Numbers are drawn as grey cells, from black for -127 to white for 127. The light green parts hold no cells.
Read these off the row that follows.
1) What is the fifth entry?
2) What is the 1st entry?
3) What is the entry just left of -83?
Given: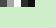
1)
-112
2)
-55
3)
124

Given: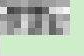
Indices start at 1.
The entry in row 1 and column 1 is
17
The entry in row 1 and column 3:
31
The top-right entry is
43
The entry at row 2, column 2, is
-53
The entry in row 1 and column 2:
31
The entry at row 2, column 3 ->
-37
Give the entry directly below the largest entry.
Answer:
31
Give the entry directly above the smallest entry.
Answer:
17
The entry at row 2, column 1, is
101
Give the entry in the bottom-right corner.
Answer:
72
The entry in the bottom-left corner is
56
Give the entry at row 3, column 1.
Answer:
17
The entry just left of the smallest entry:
-37
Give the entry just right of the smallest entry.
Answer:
-25

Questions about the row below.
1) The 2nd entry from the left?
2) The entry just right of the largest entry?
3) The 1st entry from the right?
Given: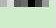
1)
90
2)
-35
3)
23

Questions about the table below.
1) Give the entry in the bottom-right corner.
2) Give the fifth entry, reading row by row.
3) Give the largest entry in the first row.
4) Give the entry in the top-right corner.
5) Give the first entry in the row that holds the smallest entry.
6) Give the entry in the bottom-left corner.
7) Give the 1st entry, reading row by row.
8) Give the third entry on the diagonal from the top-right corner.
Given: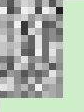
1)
25
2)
68
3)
83
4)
41
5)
112
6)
-15
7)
12
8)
25

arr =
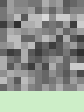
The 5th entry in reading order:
-9
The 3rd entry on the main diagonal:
60
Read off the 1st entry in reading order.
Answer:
-38
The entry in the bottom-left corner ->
-25
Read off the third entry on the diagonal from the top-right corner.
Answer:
76
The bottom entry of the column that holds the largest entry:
30
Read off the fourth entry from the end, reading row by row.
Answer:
45
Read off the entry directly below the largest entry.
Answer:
-25
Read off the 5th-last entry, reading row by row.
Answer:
3
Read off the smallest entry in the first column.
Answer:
-66
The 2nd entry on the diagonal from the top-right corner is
3
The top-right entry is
-9
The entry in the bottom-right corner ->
45
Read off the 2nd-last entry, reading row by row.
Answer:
3
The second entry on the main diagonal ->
30
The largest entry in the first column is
60
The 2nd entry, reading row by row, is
30
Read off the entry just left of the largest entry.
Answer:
60
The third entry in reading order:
3
